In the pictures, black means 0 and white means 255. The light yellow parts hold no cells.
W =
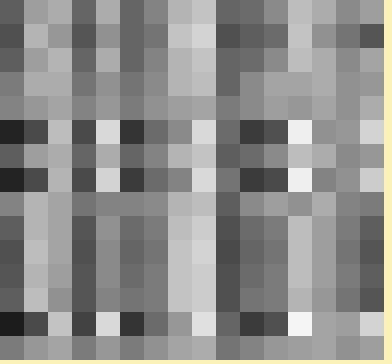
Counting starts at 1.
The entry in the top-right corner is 158
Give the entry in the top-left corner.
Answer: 93
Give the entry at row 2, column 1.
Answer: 80
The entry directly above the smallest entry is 93
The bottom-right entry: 158
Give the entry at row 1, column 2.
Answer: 158
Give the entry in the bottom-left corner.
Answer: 123
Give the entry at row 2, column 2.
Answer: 180
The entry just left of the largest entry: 80
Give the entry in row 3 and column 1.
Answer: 93
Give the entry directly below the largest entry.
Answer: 158
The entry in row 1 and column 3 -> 172
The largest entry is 245
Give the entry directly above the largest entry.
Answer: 180
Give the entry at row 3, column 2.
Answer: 158

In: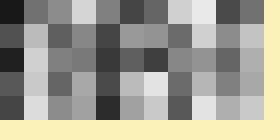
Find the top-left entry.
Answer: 23
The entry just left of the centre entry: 57
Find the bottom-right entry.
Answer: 201
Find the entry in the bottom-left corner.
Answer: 69
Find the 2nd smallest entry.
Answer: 31
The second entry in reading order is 113
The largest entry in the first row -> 233
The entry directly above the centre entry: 153
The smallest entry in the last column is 113
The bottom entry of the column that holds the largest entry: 227
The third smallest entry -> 44
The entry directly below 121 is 168
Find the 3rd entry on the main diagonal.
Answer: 128
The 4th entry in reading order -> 214
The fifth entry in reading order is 128
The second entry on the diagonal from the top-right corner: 141

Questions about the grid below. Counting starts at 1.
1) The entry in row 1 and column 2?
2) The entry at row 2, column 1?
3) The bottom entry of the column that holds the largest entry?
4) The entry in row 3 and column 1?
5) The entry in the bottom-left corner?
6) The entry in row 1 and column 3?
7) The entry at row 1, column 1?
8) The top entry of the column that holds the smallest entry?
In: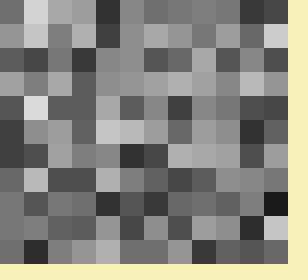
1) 211
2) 149
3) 44
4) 92
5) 112
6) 168
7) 112
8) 71

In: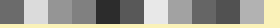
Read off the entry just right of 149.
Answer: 128
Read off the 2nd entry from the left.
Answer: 219
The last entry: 178

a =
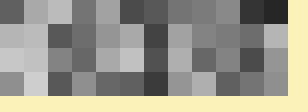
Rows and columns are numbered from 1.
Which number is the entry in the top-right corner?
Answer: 38
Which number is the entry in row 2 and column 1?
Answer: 181
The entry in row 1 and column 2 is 169
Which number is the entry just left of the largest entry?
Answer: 143
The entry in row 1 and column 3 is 187
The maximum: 206
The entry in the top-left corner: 96
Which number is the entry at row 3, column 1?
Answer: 199
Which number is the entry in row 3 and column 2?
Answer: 193
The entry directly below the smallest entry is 181
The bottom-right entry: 143
